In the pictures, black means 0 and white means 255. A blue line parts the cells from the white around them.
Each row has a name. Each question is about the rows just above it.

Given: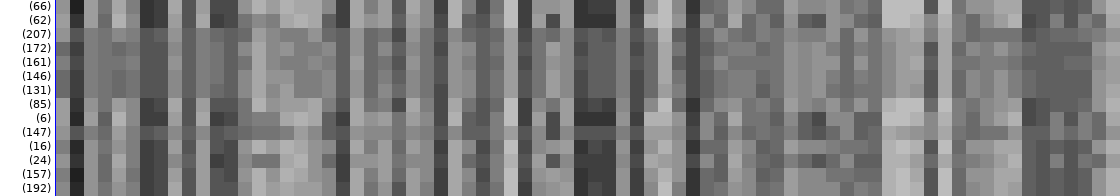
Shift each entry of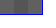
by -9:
[87 76 87]
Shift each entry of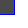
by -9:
[65]
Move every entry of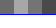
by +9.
[115 176 125  83]
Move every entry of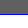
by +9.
[105 105]
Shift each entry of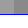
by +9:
[166 146]

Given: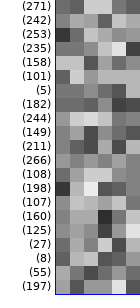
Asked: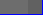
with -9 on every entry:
[100 100  88]
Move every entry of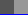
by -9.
[ 76 143]

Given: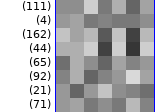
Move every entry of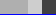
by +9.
[184 184 215  74]
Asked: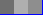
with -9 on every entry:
[102 166 133]
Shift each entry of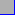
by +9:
[184]
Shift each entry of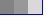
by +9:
[140 161 226]
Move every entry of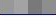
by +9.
[161 172 130 151]
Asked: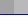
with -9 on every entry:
[154 176]

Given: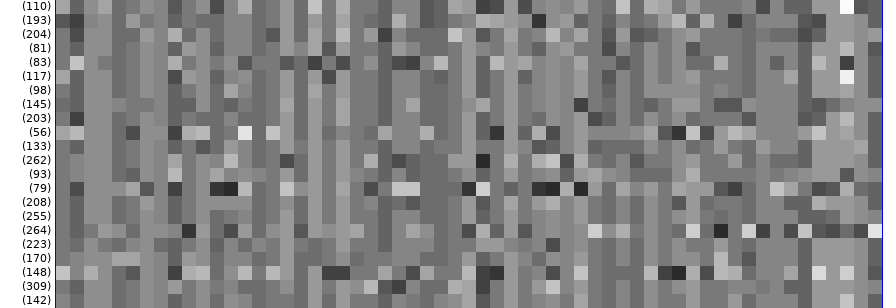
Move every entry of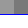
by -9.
[144 112]
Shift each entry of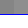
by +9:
[142 151]
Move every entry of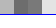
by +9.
[193 118 130 237]
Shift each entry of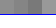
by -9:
[133 124 112 144]
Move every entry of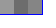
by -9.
[144 100 124]
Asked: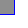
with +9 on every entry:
[151]

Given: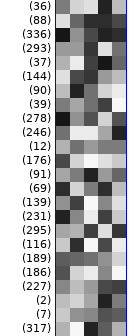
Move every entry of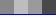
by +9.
[144 198 163  82]
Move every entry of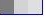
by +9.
[133 220 232]
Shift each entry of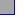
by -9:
[157]
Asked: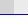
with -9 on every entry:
[202 226]
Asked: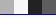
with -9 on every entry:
[169 238  25  84]
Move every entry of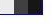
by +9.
[244  73  31]

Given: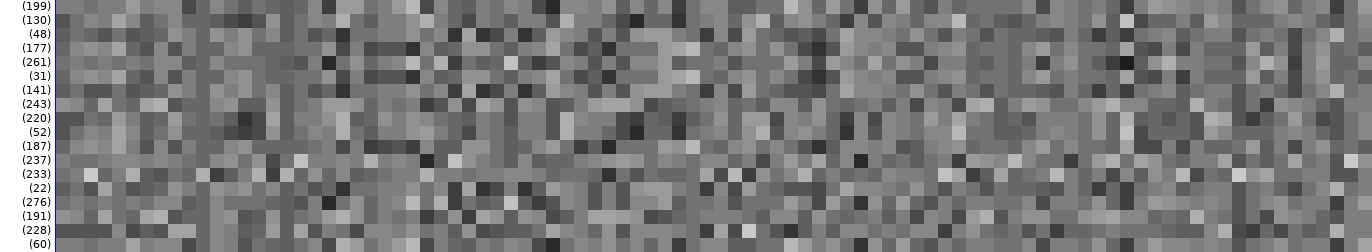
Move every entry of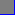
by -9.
[117]
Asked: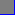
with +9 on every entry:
[135]
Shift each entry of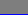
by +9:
[135 135]
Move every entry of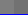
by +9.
[135 123]

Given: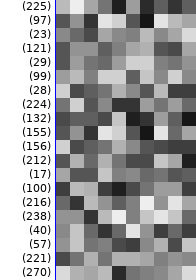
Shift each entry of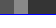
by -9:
[ 76 128  43  43]
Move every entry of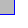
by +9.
[195]
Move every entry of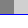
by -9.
[119 199]
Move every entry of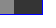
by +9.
[146  61  61]
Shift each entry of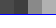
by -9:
[ 65  53 128 168]

